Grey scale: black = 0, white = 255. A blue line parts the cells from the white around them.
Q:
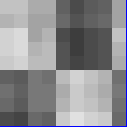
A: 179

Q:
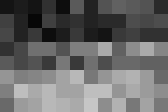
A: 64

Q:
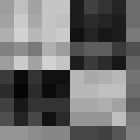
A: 163

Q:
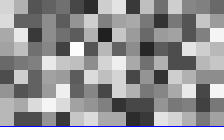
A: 219

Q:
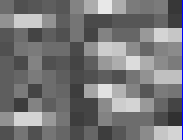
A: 146

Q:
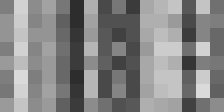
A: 148

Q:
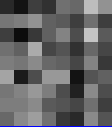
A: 118

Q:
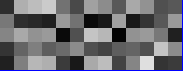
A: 120

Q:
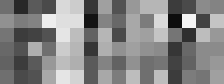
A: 145
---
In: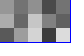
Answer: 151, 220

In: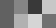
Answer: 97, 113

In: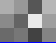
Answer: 174, 132

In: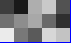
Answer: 62, 195

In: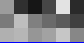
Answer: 156, 135

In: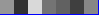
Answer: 150, 135

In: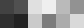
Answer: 66, 217

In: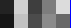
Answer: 35, 104
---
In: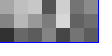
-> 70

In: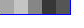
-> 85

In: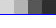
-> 87

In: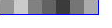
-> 98

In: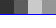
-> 93

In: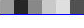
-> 81
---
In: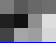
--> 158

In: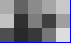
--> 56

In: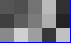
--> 158

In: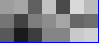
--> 60

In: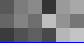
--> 95

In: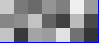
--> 164
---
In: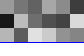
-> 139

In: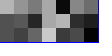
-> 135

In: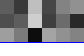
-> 131

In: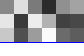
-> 144

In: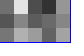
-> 50

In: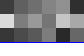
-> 145

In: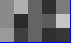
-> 48
